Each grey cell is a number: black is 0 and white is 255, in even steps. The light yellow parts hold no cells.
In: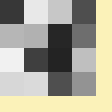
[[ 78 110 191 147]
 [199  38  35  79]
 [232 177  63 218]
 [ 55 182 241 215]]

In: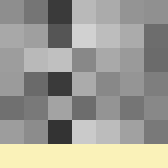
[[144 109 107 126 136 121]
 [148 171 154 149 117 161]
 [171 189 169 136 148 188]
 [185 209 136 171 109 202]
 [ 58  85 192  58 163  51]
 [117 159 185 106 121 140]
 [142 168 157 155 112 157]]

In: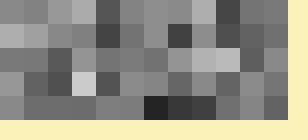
[[121 112 137 117  99]
 [116  98  94 139 133]
 [ 70  79 186 100 112]
 [174 141 178 137  64]
 [138  65 148 102  56]
 [142 142 114 133  36]
 [131 115 123 139 124]
 [ 85  68 116  83 126]
 [171 128 148 203 108]
 [152 136  89  80 109]
 [130 160 120  98 109]
 [137 174 121 151 137]]

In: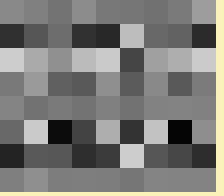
[[157  43 203 123 129 142  45 131]
 [122  98 174  89 131   5  71 131]
 [113 104 160 137 130 194  86 132]
 [118 189  69  91 114  51 205 118]
 [120  40 202 143 128 174  59 125]
 [140  49 187  89 115  67  46 126]
 [115 109 144  96 122  12  87 125]
 [128  86 170 154 114 202  89 143]
 [137  48 205 121 132 104  35 127]]

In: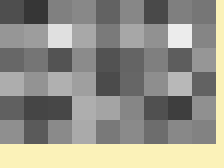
[[118 133 150  98 144 130]
 [127 236  93 184  62 136]
 [ 73 145 127 142  80 109]
 [135 167 100 102 134 138]
 [ 98 122  82  75 164 121]
 [136 168 139 159 174 170]
 [128 224  83 176  71 138]
 [ 54 157 117 147  69  90]
 [ 78 150 103 173  96 143]]

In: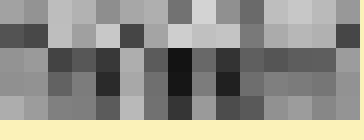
[[152  70 156 146 148]
 [186 177  94 118 135]
 [199 183  93 123 156]
 [190 171  85 127 145]
 [106 121  95 110  89]
 [144 196  51  32  76]
 [211 192 104 124 154]
 [114 206  19  22  53]
 [175 164  91 111 113]
 [167  69 174 168 185]
 [142 200  56  42  91]
 [178 160  87 124 126]
 [189 190  67  98 128]
 [147  72 154 146 156]
 [162  83 147 144 173]]

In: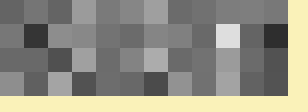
[[120  46  82  83]
 [126 100 107  98]
 [125 222 155 163]
 [113 105 114 113]
 [107 128 106 146]
 [159 133 172  75]
 [134 107 131 104]
 [122 115 108 109]
 [155 136 160  82]
 [100 141  80 164]
 [117  53 105  96]
 [100 119 105 142]]

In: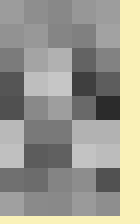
[[157 162 130  93  43 178 188  81 142]
 [151 128  99  63 105 178 195 141 154]
 [136 133 177 198 158 121  96 132 137]
 [142 152 164 190 137 121  92 108 138]
 [156 146 123  85  80 185 192 112 160]]
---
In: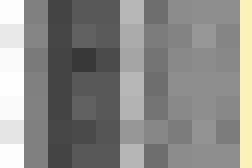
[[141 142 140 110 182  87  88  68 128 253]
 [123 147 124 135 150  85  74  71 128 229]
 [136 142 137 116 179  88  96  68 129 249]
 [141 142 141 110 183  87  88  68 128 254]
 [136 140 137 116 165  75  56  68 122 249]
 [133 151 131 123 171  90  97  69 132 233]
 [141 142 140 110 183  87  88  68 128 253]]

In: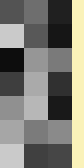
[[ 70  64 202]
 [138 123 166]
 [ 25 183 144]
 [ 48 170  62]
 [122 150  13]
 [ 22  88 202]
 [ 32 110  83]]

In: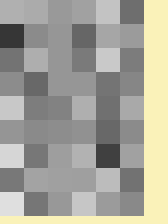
[[137 155 198 152 118 223]
 [114 188 159 160 163 120]
 [161  64 178 158 119 214]
 [139 104 145 141 138 149]
 [169 112 175 130 125 200]
 [134 116 150 150 104 140]
 [124 201 122 150 174 115]
 [155 166 102 150 139  54]
 [110 195 161 153 171 176]]

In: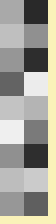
[[ 95 151]
 [203 189]
 [ 46 144]
 [122 239]
 [180 195]
 [236  99]
 [ 45 150]
 [144 191]
 [ 41 169]]

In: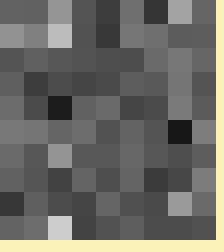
[[ 81  76  76  94  82  67 205 109  99]
 [106 154  74  80 101  69  76  95  55]
 [124  71  59 100  78 100  66  85  97]
 [ 93  78  87 103  88  88 148  87 106]
 [125  23  84  99  82 109 101 117 120]
 [ 91 122  75  69 106  97  28  75 108]
 [ 84 117  89  93  74  69  76  61  95]
 [102 119 106  77  78  83  87  96  84]
 [ 93  92 111 118  56  82 188 128 146]
 [101 163  53 111  61  84 149  97  98]]

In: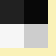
[[205 246]
 [  8  33]]
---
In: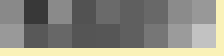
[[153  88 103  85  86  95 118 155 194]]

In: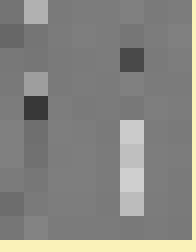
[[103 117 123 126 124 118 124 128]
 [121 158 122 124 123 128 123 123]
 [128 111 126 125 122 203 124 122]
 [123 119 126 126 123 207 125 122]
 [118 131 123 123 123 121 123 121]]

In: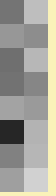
[[151 141]
 [114 134]
 [ 38 179]
 [159 209]]

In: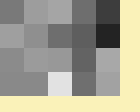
[[159 143 110  94  35]
 [137 137 226 111 162]]

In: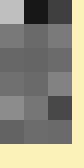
[[121 106 122]
 [112 106 130]
 [ 99 108 106]]

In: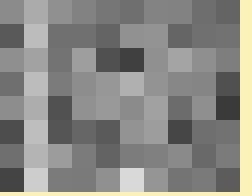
[[ 89 188 112 112 100 145 147 101 112 114]
 [111 188 123 141 151 176 147 135 133  80]
 [ 77 190  85 102  90 147 157  70 111 114]
 [ 68 205 123 122 144 217 149 116 122  92]]

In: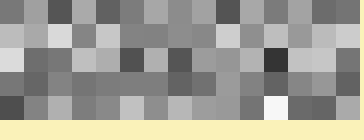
[[188 169 217 133 199 131 130 141 136 206 143 190 153 187 204]
 [119 102 131 117 124 126 126  99 113 155 130  99 134 151  98]]

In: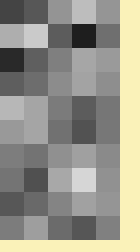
[[174 202  92  30 111]
 [ 94 109 140 163 142]
 [153 165 113  82 119]
 [116  80 168 214 145]
 [124 158 107  86 128]]

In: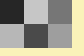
[[183  74 158]]
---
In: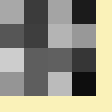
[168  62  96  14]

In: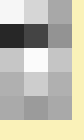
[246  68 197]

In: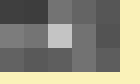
[ 63 116  94]

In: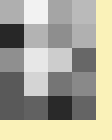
[175 179 205 137]

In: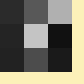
[ 43 195  25]

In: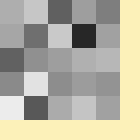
[174 111 158 155 161]

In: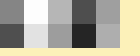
[133 226]

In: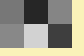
[119 210]

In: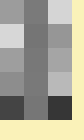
[156 117 165]
